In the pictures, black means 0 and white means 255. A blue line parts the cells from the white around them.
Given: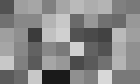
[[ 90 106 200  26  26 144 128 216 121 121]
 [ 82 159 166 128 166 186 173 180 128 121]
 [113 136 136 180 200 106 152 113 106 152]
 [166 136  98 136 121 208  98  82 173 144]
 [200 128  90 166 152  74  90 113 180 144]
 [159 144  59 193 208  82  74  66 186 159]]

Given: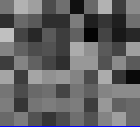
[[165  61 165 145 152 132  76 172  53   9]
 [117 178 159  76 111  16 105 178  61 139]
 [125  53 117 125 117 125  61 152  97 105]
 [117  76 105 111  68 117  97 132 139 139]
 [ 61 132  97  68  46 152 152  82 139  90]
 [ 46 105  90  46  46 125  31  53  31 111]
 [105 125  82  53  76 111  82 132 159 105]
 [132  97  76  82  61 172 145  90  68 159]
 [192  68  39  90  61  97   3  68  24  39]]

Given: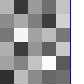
[[162 132 195 251  90]
 [119 245 162 188 119]
 [181  55 155 111 195]
 [175  61 148  96 201]
 [ 48 188 140 104 111]
 [140 169 126  61 209]]

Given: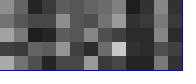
[[ 64  58 100  93 148  64  43 108 200  50  43  79  64]
 [170 114  79  37  71  71 154  58  71  37  37 121  50]
 [114  86  71  71 142  86  79 114 154  50  58 121  58]
 [142 100  37  58  93  86 100 108 128  30  50 134  50]
 [162 121  30  37  93  86 134  79  64  43  43 134  43]]

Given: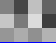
[[198 122 220  62]
 [130  70 192 100]
 [150 172 144 179]]

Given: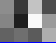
[[133  30 249 154]
 [141  56 195  76]
 [ 98 111  91 174]]
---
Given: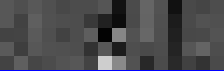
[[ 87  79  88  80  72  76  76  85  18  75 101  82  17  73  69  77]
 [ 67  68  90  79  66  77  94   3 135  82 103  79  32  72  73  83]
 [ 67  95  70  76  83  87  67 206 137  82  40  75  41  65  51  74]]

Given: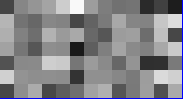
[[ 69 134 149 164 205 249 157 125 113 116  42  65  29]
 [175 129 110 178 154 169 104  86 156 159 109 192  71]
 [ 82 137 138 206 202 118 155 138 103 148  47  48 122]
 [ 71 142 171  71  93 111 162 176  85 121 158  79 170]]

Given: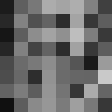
[[ 28  95 120 172 164 174 129  64]
 [ 22  94 141 163 144 190 126  57]
 [ 74 107 121 141 108  85  26 155]
 [ 99 124  93 149 116  54 171 101]]

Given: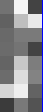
[[114 245  67]
 [105 122 122]
 [100 200 125]
 [214 239  99]]

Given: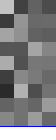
[[194  65  98  76]
 [164 145  98  94]
 [172  81 119 118]
 [ 42 177  78 115]
 [135 114 156 104]]

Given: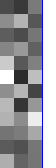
[[ 75  57 122]
 [ 93  76 118]
 [203  88 128]
 [142 181  68]
 [178 140 237]
 [ 91  81 118]]

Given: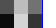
[[ 80 189 114]]
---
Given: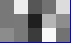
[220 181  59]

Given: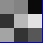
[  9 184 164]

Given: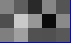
[84 11 81]

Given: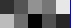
[231  81]

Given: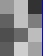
[ 50 192  78]

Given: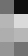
[ 14 182]
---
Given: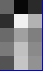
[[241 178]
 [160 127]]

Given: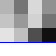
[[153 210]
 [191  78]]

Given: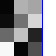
[[114 214]
 [193  34]]

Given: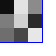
[[208  42]
 [ 71 231]]

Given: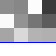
[[147 117]
 [217 179]]

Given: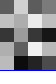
[[173 235]
 [156  55]]

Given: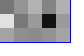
[[120 154]
 [143 140]]
